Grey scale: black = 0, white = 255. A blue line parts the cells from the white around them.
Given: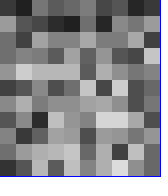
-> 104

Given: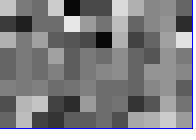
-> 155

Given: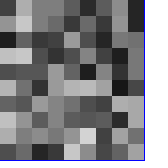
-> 162

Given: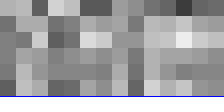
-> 142

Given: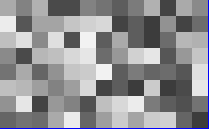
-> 60
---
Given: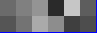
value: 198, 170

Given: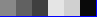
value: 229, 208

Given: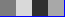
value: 217, 168

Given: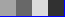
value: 219, 164

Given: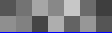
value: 199, 174

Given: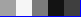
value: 246, 162
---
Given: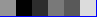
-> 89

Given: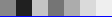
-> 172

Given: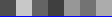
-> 151

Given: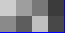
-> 138

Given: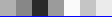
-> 250

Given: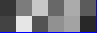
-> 171
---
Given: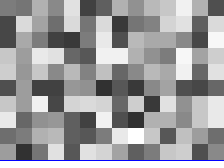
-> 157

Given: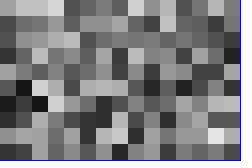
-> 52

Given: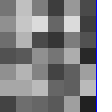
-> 67

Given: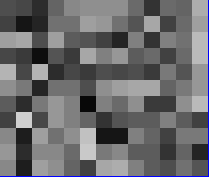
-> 136

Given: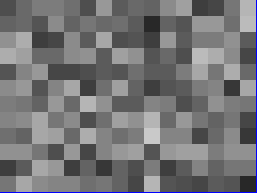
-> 118

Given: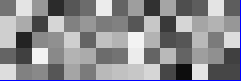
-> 221

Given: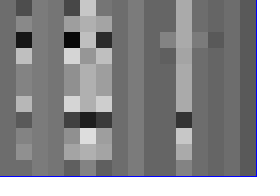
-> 109
